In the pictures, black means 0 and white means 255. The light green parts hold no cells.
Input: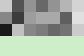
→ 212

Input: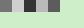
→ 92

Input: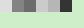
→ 52

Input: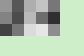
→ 119

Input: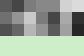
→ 219

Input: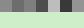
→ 148

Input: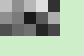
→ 49
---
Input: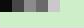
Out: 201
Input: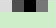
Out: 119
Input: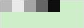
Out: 14
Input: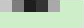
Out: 169
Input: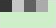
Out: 171
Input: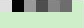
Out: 109
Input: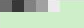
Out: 235
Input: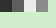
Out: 138
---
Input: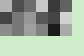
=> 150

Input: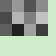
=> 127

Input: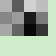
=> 28

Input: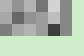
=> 147

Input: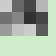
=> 49

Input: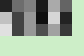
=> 151
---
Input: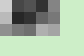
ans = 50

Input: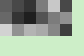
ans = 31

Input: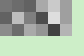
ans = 127

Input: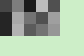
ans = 115

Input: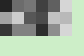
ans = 87

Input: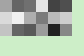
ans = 174

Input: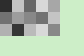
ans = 136

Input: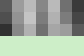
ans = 196
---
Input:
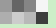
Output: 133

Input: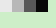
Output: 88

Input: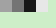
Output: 23

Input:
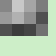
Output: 165

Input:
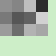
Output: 190

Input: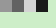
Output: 212

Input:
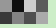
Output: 205

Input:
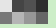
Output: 81

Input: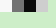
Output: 10
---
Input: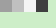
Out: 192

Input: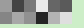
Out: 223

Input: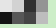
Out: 210

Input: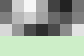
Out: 226

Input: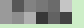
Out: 175

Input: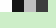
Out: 191

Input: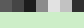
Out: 194
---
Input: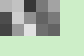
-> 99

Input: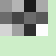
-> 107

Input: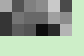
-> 160

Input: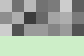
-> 174

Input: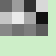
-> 167

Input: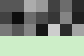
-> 132
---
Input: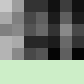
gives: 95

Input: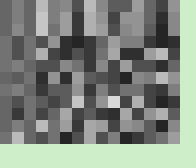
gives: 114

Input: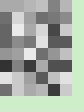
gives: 59

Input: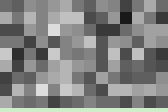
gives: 75

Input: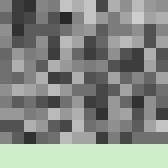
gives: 112

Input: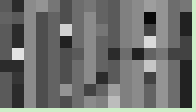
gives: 109
